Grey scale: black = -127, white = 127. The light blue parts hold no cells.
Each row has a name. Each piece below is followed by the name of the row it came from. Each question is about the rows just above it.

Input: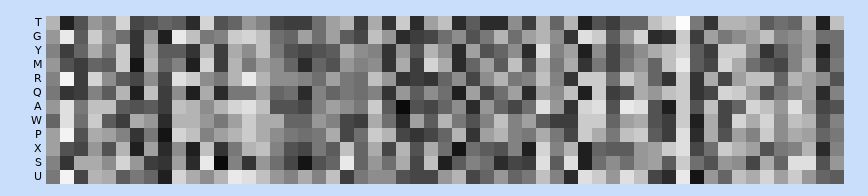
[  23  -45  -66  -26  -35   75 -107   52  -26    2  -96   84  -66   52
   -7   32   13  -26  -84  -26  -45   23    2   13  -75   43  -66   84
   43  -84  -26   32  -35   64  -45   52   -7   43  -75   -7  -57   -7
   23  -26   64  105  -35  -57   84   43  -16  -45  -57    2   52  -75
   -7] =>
M
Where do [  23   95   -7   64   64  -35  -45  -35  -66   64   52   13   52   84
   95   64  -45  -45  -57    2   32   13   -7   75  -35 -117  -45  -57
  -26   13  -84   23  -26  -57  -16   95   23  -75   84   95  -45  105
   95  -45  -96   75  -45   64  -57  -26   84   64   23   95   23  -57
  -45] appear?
A

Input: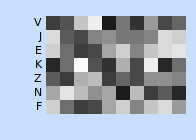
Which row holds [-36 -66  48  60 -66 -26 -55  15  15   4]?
Z
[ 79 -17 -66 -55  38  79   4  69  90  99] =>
E
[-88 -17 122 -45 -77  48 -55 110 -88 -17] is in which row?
K
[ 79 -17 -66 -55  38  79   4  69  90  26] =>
F

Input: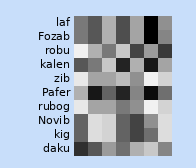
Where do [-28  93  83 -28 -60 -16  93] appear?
kig
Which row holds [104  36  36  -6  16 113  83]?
rubog
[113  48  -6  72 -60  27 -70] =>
robu
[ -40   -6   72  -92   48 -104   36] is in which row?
kalen

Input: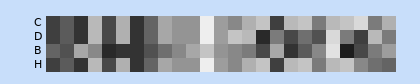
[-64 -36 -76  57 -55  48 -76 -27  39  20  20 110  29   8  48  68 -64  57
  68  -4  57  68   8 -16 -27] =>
H
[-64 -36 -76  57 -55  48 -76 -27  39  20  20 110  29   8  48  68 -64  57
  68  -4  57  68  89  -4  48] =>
C
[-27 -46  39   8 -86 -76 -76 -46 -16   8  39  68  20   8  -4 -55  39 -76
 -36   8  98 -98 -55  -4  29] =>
B

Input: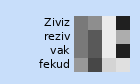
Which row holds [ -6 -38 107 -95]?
vak
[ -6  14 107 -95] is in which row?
Ziviz
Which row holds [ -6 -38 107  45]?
reziv

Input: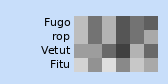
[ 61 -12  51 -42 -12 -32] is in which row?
Fugo
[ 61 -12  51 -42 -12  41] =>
rop
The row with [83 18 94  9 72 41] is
Fitu

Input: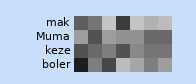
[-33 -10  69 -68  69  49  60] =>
mak

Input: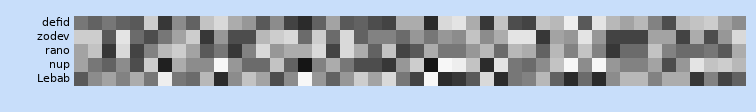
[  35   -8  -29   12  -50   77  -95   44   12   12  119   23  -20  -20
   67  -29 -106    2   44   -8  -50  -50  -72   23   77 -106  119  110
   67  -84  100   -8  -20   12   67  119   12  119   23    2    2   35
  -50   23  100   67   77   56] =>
nup
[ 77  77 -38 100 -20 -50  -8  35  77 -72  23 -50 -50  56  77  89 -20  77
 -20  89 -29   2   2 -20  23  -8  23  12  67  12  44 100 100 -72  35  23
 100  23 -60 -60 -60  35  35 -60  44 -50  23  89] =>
zodev
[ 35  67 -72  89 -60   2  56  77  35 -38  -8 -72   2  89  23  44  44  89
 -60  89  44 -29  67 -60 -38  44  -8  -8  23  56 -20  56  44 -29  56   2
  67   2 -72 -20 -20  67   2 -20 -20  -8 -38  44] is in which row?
rano
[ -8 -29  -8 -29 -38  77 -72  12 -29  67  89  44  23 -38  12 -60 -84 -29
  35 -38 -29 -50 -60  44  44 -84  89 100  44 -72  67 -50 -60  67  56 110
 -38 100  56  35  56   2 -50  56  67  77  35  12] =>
defid

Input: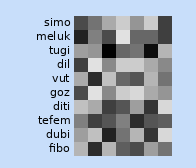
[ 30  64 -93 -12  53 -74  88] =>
dubi
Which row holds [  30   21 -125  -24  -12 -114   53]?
tugi

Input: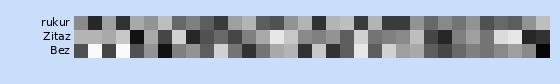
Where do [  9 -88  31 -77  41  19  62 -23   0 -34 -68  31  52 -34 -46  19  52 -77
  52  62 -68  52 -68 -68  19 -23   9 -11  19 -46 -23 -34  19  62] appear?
rukur
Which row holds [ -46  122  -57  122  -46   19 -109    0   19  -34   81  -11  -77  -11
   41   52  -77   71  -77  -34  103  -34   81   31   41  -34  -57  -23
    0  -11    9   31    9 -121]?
Bez
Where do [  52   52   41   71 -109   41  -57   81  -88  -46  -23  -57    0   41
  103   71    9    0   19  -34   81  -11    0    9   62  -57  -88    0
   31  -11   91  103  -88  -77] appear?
Zitaz

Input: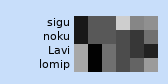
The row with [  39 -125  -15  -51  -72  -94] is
Lavi
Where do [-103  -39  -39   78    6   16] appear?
sigu

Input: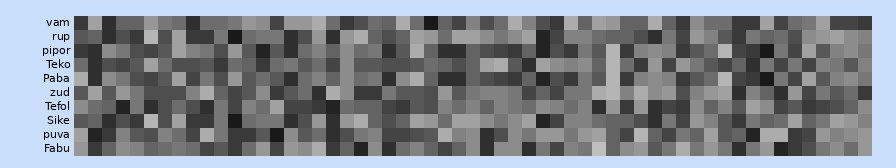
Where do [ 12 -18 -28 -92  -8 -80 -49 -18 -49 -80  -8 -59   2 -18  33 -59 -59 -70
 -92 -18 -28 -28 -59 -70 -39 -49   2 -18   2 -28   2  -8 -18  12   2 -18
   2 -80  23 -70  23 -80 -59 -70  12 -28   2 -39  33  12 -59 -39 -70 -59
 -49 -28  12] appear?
Tefol

